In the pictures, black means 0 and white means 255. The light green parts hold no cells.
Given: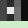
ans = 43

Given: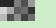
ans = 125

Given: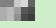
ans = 202

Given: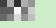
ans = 48

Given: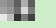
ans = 95

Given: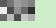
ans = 158
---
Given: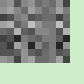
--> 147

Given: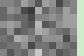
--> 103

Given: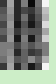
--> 85

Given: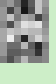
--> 152

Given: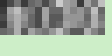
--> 60

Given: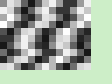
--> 241

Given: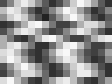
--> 190
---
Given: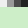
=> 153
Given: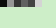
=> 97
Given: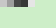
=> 71
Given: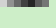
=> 37
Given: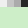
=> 197
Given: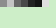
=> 34
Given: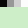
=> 151
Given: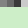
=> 104
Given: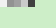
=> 160
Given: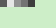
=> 145
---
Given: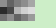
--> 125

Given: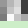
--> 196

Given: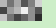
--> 144

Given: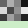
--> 115

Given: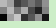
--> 144

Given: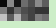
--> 125
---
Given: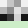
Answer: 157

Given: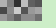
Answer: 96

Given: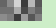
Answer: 184

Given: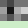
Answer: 116

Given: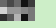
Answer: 19

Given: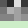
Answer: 222

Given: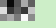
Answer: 169
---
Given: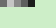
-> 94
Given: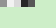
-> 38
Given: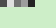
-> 157
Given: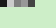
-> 152
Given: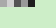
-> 153
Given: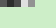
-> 223
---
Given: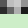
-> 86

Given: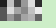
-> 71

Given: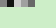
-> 132

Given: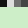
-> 110

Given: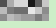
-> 95

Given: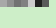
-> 114

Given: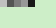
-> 124
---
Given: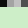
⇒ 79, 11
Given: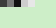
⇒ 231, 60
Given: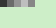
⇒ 134, 52
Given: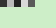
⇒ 90, 50
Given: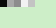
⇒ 195, 9
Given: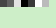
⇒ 187, 69
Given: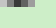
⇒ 157, 196
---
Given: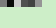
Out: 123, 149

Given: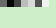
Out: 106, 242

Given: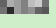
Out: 99, 87

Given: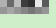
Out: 177, 149

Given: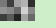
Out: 120, 105

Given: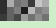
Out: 46, 114
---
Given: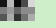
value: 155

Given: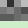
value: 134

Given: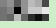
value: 130

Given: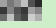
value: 132

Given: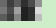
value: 76

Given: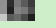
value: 32

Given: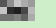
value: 45

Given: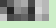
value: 35

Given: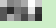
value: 43
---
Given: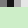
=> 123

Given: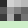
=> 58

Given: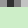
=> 152

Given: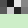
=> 90

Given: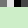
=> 115

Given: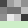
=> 144

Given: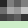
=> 64

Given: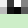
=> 186

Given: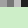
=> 161
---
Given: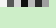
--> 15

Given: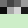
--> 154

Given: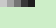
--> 56

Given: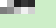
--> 55

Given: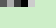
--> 2

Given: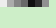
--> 105
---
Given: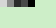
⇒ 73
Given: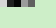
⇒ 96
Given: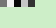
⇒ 117
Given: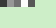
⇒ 113
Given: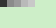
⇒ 155
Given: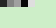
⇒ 131
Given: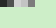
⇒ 124
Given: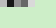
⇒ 146
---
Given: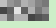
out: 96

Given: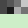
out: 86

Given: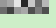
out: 168

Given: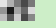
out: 27

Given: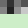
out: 50

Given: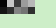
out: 199

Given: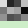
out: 178

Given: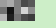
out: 19

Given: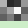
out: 166

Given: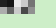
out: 20
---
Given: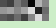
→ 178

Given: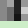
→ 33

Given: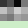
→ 8

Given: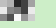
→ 65

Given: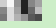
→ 134

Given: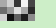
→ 242

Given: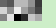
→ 145

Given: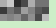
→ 115
